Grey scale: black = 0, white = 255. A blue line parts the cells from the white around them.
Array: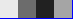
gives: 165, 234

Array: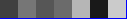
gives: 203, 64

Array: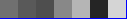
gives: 213, 112

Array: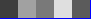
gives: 91, 61

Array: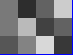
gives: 204, 86

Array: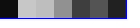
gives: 33, 13

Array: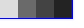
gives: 35, 221

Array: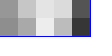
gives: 84, 142

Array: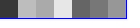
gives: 151, 55
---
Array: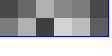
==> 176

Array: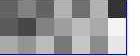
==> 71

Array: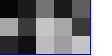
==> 58

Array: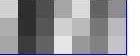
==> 47

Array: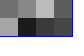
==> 27

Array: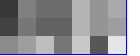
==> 119

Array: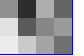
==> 90

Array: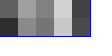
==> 138

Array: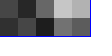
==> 70
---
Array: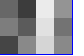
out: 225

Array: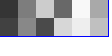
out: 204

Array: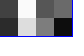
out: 86

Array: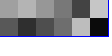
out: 151

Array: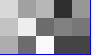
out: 108

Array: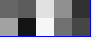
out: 225

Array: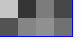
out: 124
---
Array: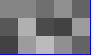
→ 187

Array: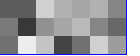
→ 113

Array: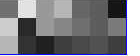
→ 73

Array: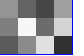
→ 139

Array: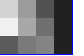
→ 122

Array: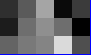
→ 132

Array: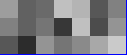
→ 138
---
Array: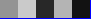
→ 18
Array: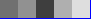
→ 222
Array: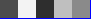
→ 138
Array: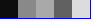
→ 220
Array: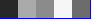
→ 108
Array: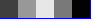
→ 2
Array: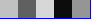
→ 149
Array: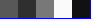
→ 17
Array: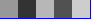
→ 205
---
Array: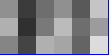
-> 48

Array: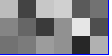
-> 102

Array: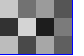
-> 212

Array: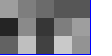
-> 138

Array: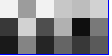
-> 210

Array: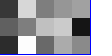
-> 126

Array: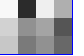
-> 145
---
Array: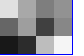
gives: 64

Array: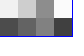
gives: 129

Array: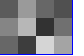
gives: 50

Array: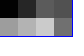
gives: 203

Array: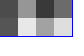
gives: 162

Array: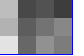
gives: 115

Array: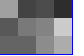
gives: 131

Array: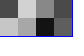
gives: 19

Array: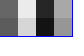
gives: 19
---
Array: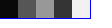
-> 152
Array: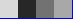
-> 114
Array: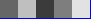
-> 59
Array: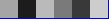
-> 186
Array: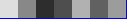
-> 45
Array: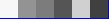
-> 124
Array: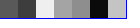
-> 239
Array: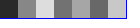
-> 221
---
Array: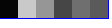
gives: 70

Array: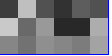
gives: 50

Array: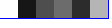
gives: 108

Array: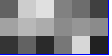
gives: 129

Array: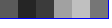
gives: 161

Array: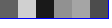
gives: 145

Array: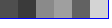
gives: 159

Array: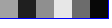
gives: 231

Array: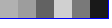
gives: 208

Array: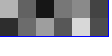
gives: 119
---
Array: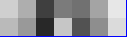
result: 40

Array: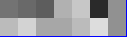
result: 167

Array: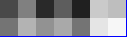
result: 146

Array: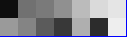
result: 91

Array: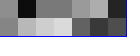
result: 206

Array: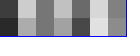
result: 118

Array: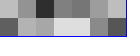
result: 167
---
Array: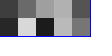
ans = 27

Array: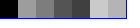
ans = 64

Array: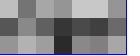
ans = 137

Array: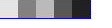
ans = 186

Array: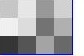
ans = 85

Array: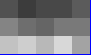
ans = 184
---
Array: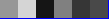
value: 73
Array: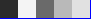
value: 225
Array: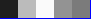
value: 123
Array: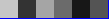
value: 84
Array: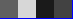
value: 66
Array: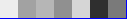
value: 122
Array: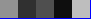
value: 190
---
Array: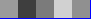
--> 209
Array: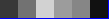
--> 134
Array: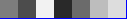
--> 189
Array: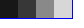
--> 137
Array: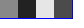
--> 230
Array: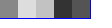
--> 51
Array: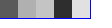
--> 46
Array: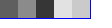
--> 226
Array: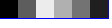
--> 115
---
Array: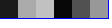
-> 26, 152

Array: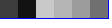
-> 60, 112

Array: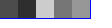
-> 75, 150

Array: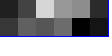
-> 32, 20

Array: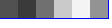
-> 80, 147

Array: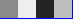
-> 137, 190
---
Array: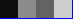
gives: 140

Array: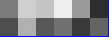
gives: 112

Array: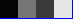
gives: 117

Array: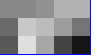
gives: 167

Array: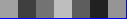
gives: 93

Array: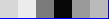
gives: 7

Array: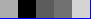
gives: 92

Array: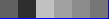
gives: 161

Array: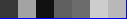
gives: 108
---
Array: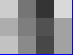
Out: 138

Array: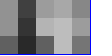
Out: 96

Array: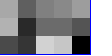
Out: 210

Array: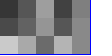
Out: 107

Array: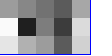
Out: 156

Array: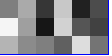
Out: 96

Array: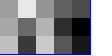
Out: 202

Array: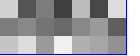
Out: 176

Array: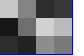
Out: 34
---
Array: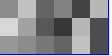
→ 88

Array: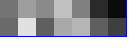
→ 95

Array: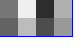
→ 77

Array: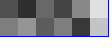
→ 92

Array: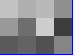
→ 205

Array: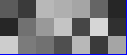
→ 153
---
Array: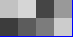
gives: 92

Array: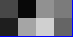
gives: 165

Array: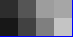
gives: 65

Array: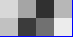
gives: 59

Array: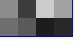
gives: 90

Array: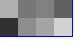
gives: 141

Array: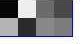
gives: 43

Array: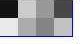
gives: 171
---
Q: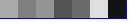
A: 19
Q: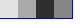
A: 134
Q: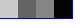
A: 5
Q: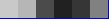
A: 129
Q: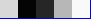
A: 249
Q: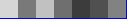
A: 130
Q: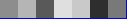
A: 121
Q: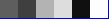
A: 253
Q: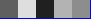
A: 141
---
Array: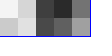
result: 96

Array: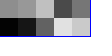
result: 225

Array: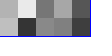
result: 128

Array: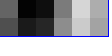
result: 203

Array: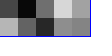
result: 142

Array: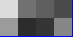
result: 53

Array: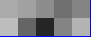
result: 132

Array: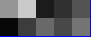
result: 72
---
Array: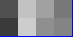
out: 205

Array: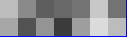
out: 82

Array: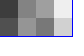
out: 149

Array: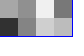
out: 132

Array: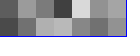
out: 113

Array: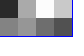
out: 150

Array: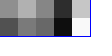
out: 122

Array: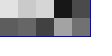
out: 102

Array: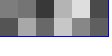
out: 168

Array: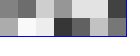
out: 249
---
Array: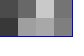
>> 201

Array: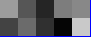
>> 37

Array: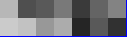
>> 89

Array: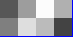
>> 252

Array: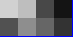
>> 72

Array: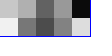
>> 98

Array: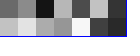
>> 20

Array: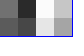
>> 251
